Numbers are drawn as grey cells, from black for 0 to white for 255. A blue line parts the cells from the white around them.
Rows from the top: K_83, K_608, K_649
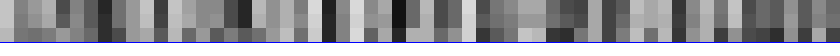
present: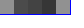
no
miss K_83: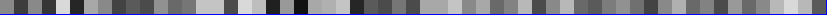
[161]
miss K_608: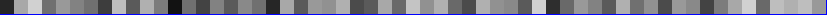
[83]
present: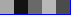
yes
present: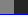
no
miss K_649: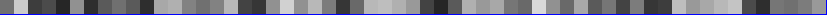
[98]
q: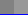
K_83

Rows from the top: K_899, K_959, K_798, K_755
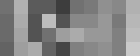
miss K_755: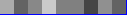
[158]
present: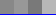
yes
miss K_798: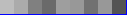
[164]
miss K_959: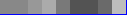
[183]

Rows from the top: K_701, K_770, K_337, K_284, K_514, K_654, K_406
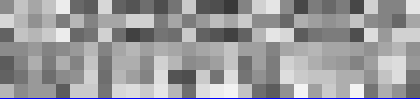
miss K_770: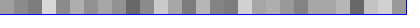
[188]
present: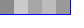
no
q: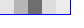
K_406
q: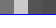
K_701
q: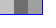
K_514

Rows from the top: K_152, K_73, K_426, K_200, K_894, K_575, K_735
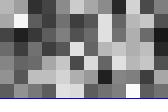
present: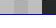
no
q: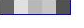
K_894
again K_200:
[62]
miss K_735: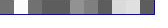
[120]
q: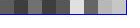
K_73
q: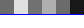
K_426

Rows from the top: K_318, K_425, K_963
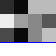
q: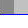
K_963
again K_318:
[187]
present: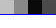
no
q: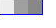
K_425
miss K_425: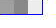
[87]
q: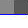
K_425

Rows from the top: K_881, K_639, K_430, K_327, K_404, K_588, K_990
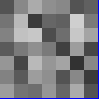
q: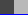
K_404
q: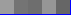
K_990
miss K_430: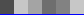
[193]
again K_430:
[199]

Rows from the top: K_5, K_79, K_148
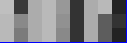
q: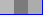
K_148
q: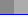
K_79
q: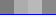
K_148
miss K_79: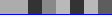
[145]
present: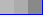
no
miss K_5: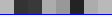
[191]

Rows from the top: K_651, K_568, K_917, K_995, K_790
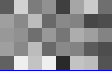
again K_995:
[137]
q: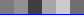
K_651

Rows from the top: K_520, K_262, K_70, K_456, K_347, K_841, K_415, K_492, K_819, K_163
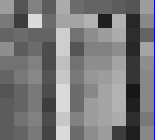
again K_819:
[129]
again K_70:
[100]
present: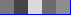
yes
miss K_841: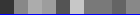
[150]
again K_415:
[136]
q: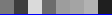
K_492
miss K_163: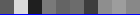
[68]

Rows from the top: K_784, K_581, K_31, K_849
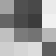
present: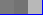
yes
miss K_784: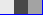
[80]

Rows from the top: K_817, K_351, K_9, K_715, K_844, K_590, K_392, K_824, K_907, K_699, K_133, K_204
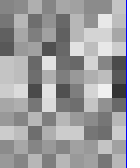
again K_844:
[104]
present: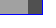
no

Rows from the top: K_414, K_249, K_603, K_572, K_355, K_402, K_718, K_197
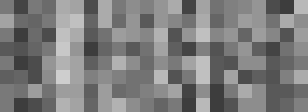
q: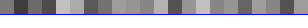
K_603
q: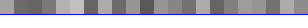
K_249
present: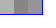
no

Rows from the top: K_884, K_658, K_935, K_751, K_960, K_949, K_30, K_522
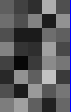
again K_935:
[27]
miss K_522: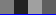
[103]
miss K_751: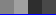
[52]
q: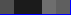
K_935

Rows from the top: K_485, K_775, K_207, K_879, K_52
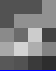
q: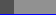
K_775
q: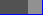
K_485
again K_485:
[82]
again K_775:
[145]

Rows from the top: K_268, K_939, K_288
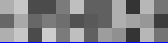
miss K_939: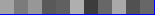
[110]
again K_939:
[103]
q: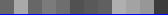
K_939

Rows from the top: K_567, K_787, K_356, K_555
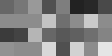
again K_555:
[140]
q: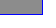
K_787
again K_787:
[140]
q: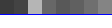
K_356
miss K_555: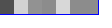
[229]

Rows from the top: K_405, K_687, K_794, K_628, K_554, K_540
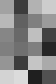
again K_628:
[127]
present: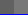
no

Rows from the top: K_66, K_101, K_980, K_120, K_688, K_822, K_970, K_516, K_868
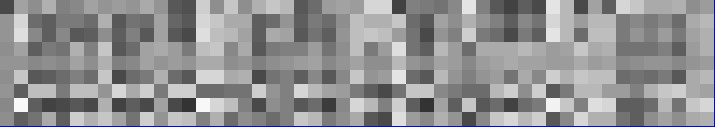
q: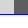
K_516
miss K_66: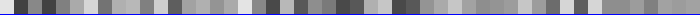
[80]
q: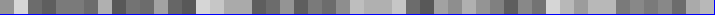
K_101
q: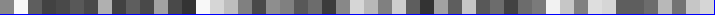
K_516
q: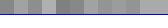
K_688
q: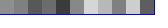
K_516
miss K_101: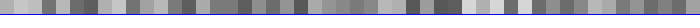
[102]

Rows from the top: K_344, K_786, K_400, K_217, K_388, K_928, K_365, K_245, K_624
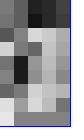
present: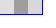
yes
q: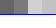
K_365
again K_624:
[130]

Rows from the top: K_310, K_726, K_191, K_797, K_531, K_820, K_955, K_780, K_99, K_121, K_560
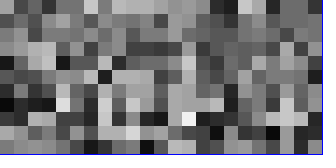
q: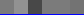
K_191
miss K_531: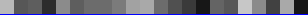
[192]
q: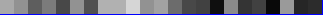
K_121
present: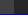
yes
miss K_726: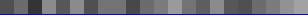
[131]
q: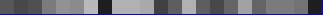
K_820
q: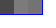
K_191

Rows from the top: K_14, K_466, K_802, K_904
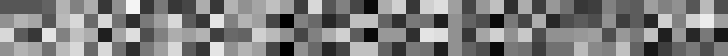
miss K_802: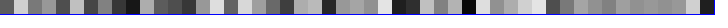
[200]
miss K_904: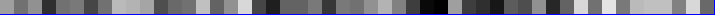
[137]
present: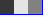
yes
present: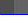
no
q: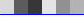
K_904
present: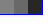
yes
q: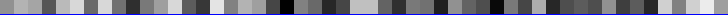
K_466

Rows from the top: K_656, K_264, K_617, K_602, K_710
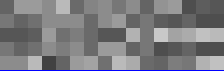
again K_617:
[86]
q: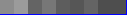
K_264
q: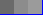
K_264
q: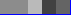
K_710
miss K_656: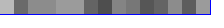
[147]
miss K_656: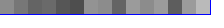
[132]
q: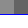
K_656

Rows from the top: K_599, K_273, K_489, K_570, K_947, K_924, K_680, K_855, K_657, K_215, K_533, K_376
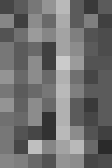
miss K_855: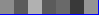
[97]
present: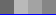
no

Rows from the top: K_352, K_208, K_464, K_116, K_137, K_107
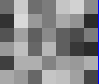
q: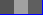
K_464
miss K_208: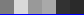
[147]
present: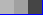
no
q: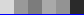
K_208
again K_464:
[95]
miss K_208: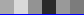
[50]
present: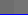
no

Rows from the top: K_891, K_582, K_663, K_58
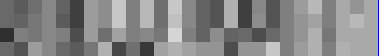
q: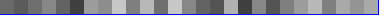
K_891
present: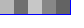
yes

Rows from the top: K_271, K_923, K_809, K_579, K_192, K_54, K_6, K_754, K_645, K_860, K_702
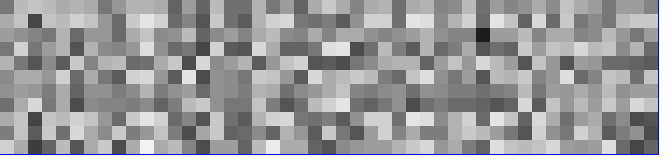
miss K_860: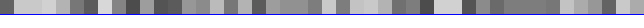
[165]
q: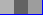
K_192
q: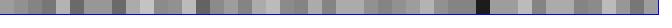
K_809
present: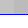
yes

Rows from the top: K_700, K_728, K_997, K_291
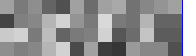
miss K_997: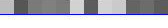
[196]
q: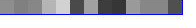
K_291
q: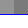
K_728
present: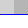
no
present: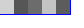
yes
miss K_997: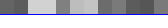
[202]

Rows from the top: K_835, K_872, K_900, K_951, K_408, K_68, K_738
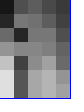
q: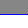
K_951
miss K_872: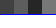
[113]
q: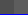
K_835
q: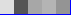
K_68
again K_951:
[134]
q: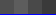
K_835

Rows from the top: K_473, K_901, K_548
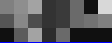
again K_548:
[16]
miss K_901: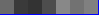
[85]
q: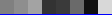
K_473
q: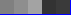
K_473
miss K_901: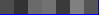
[136]
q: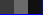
K_473

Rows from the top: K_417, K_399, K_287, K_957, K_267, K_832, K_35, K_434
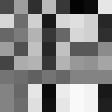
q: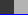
K_267
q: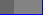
K_832
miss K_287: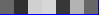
[123]
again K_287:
[103]
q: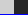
K_399
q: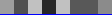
K_957

